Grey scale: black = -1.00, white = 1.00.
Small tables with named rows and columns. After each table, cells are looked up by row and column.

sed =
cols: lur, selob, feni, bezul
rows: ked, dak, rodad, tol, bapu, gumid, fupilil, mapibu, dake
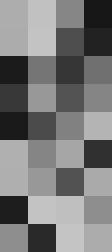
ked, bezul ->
-0.82
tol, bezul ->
0.04
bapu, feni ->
0.01
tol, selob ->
0.19
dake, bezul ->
0.35
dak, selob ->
0.53
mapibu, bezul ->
0.11
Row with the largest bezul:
bapu

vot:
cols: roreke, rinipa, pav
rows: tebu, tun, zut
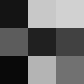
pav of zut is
-0.11
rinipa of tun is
-0.75
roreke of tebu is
-0.84
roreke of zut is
-0.93
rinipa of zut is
0.41
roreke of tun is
-0.28
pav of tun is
-0.49
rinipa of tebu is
0.57
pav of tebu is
0.64
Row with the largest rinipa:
tebu

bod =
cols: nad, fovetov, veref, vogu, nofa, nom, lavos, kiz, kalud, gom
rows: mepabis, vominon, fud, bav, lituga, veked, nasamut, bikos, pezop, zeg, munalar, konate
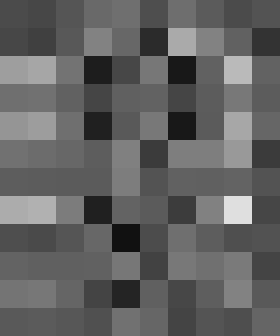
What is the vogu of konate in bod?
-0.37
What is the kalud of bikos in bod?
0.75
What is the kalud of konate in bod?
-0.39
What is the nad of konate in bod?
-0.30
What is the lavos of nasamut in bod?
-0.24
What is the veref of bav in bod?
-0.24
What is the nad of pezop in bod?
-0.39
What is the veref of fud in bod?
-0.10
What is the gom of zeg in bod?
-0.47
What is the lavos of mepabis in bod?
-0.14
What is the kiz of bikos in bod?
0.01
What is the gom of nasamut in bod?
-0.35
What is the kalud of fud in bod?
0.46
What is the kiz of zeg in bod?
-0.12
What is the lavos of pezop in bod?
-0.13
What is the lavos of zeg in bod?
-0.06
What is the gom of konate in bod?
-0.21
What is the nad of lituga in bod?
0.17
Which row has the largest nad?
bikos

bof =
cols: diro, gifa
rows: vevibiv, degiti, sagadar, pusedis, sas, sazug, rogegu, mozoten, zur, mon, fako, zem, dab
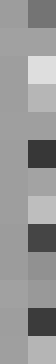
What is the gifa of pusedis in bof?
0.43
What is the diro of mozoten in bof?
0.24
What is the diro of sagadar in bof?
0.24
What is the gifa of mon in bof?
0.14
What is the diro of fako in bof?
0.26
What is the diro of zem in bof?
0.24
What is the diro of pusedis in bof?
0.24
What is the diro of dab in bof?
0.25
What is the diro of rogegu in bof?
0.24
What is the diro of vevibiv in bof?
0.23
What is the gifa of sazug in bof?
-0.57
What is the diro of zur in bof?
0.22
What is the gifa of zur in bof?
-0.46
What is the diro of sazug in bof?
0.24
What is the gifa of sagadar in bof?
0.74
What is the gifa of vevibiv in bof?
-0.09
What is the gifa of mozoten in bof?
0.49
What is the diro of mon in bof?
0.22
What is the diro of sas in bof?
0.25
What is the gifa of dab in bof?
0.42
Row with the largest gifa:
sagadar

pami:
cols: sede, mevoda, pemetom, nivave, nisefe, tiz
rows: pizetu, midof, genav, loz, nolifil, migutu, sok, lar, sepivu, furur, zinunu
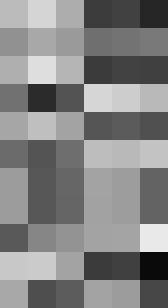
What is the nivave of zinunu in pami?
0.28
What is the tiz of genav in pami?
-0.50
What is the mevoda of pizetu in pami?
0.67
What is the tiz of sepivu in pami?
0.83
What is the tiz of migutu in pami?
0.53
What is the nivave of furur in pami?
-0.54
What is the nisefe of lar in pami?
0.23
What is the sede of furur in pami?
0.57
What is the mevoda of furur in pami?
0.59
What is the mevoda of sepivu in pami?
0.05
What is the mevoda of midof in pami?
0.32
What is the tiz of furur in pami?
-0.92
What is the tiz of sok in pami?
-0.22
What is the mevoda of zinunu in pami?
-0.39
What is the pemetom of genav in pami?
0.42
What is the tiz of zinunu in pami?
-0.44

